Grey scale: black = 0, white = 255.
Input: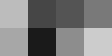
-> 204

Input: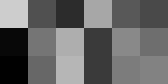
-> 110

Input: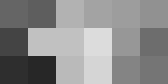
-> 109

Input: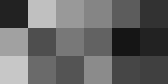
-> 34

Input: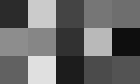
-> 14

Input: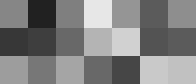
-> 91

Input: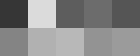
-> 155
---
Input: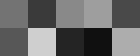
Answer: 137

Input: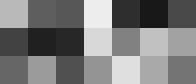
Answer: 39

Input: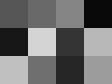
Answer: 52

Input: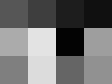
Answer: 3

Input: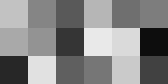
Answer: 53

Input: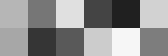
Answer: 224

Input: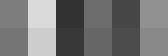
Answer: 50

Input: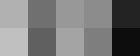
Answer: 152
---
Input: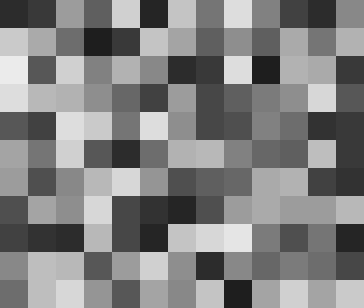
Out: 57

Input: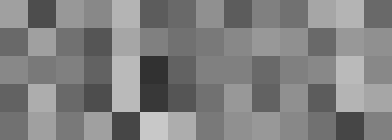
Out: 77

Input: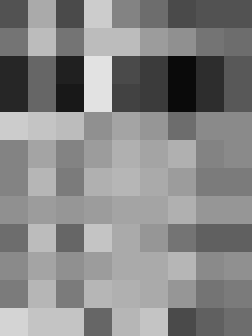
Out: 170

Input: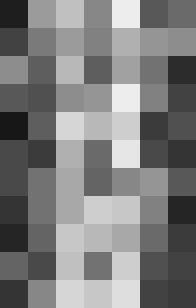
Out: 155

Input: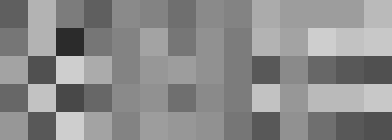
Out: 179

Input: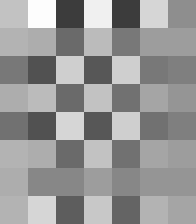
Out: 253
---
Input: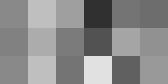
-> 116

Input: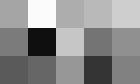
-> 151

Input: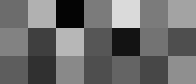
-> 137

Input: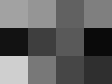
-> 70

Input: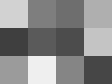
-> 133

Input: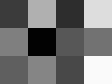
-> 72

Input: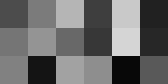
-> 162

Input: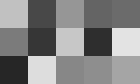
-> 135

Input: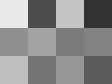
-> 150

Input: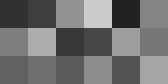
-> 91
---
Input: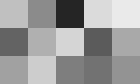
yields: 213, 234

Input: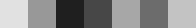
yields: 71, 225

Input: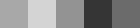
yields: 147, 212

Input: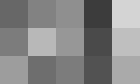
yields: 151, 212

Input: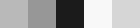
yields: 27, 248

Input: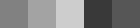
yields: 205, 205

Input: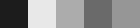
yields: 172, 232

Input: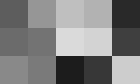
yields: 218, 218

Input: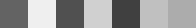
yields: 208, 239
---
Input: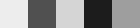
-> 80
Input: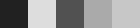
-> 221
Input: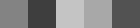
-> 62
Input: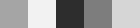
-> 242
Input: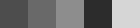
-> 105
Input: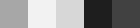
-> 242
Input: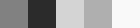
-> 43
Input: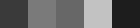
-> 122
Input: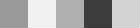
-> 241
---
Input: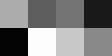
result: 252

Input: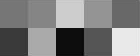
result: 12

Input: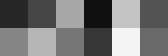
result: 54

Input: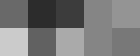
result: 170

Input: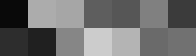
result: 180

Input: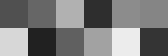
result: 162

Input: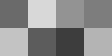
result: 92

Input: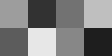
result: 231
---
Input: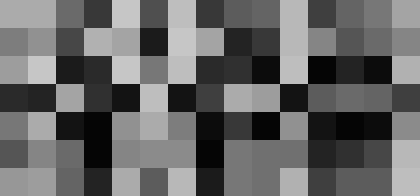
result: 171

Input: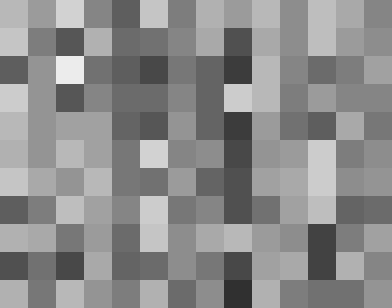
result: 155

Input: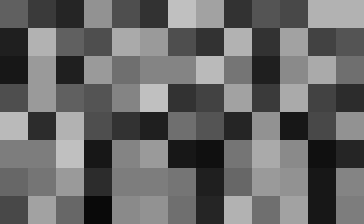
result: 58

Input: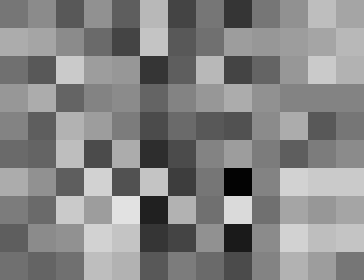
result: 139

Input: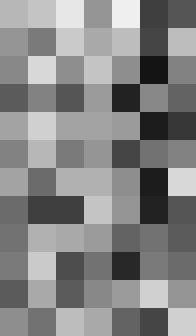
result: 196
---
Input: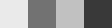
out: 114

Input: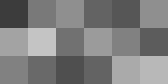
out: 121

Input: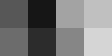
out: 22

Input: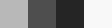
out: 78

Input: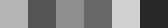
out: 84

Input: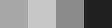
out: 199
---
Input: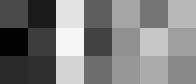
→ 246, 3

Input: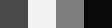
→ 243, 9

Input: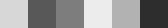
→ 236, 45

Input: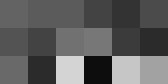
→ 212, 13

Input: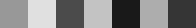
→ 224, 25

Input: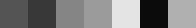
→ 228, 11

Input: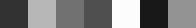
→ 252, 24

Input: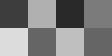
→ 220, 41
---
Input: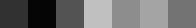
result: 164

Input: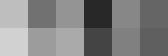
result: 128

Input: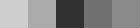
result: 112

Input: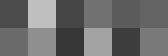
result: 61

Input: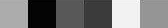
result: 242

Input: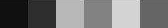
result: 211
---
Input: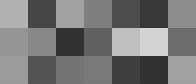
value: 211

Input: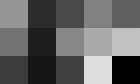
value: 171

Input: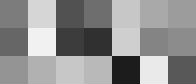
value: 132

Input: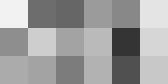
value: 52

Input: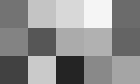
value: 177

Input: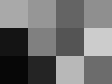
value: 84

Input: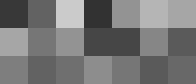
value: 134
